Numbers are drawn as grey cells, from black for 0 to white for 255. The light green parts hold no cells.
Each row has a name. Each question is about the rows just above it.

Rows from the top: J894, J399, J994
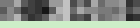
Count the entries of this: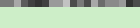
20
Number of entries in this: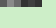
6
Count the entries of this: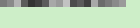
18

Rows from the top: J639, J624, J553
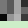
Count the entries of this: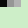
3
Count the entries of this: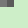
2
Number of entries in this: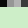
4
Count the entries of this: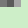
3
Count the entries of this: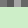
4

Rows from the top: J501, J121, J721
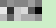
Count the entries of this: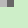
2
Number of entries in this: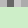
4
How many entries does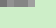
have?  5

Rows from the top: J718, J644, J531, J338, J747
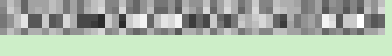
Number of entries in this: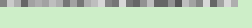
34
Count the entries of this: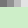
4
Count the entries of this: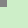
1
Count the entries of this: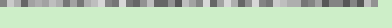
54
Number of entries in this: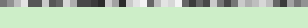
44
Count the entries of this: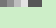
6
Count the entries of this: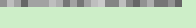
26

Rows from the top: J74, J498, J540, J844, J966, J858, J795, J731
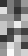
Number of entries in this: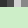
4
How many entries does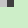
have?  2
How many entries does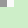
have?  2

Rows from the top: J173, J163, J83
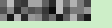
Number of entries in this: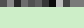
12
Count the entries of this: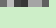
7
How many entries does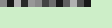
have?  13
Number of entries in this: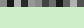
12
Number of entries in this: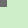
1
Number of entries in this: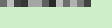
13

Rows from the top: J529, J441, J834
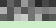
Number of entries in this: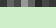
8
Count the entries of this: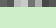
8
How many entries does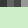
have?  4
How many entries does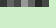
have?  7
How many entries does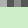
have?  4
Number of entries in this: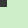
1

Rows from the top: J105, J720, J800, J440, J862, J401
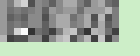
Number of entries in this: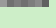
7
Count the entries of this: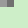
2
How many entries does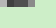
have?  5
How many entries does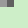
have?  2

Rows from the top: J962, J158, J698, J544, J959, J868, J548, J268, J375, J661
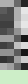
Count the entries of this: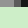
4
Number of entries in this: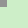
1
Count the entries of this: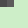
2
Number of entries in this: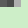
3
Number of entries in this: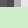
4

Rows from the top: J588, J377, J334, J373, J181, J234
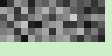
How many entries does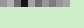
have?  10
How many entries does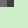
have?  2
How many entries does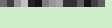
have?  15
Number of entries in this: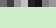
8
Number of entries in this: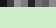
8
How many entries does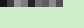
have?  9

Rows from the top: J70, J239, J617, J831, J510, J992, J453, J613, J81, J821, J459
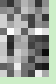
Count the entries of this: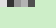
5
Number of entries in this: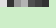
7
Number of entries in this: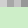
4

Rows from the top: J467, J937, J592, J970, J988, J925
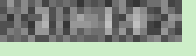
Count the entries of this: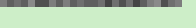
26
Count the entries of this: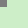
1
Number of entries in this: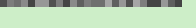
26
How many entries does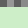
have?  4
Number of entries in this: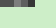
5

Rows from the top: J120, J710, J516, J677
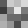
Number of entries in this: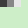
3
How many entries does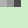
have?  3

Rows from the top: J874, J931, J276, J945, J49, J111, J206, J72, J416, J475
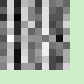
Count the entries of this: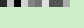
10
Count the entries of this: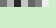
7
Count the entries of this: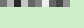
10
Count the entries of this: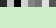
8

